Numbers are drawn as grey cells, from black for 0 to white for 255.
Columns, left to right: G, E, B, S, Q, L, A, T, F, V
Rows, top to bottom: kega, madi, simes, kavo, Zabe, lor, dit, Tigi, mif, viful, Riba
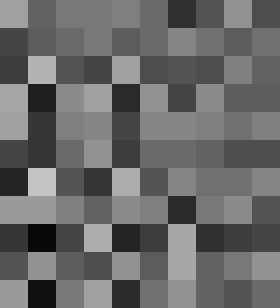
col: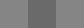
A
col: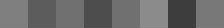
F
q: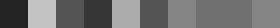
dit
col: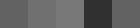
T
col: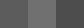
F
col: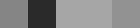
A

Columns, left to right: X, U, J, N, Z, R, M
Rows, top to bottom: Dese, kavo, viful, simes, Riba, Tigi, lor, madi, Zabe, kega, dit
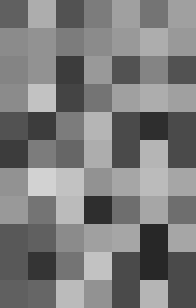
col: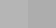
N
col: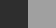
N
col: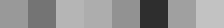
N

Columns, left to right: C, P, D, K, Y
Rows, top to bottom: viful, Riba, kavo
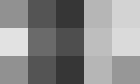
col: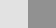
C
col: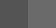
P
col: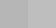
K
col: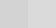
Y
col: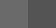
P
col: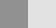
C

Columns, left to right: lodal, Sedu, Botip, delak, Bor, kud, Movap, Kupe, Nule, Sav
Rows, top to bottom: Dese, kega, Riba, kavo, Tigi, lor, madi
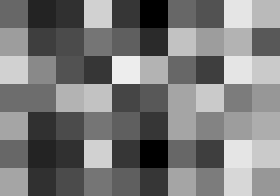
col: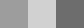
lodal
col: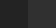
Sedu

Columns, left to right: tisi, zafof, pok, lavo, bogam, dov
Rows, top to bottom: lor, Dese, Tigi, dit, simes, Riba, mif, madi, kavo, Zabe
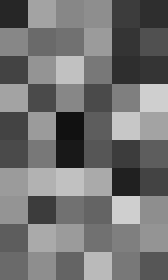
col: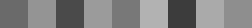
zafof
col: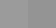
tisi
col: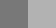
zafof
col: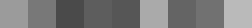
lavo
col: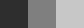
bogam
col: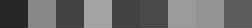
tisi
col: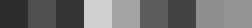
dov

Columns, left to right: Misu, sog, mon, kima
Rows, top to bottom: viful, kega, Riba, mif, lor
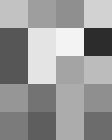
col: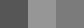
Misu
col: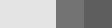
sog
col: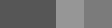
Misu
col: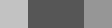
Misu
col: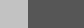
Misu
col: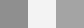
mon

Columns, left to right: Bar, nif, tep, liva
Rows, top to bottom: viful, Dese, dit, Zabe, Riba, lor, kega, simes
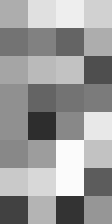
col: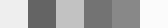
tep
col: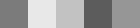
liva
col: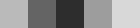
nif
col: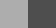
liva

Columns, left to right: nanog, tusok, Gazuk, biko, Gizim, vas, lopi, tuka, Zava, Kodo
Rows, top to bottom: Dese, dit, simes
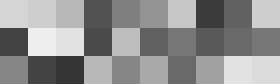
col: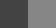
nanog
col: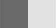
Zava
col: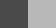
biko

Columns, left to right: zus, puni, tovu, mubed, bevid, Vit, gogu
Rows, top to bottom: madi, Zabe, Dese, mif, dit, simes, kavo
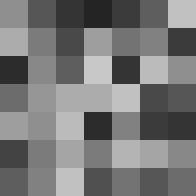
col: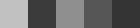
gogu
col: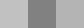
bevid
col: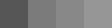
puni
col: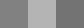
bevid
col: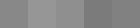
puni
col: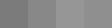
puni
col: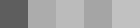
tovu

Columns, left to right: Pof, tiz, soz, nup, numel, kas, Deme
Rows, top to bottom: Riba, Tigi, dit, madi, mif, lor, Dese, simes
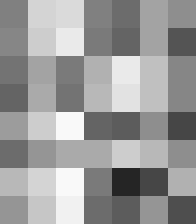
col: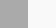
soz
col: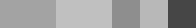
kas
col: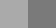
nup
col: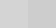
tiz

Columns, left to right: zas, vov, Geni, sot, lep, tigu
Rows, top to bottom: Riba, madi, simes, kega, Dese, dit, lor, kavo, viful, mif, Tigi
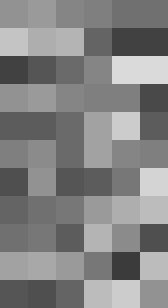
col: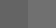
zas
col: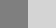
tigu
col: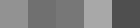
vov
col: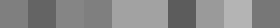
sot

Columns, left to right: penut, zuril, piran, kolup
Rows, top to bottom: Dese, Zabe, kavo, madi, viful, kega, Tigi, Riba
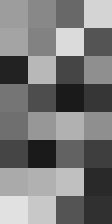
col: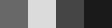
piran
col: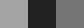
penut

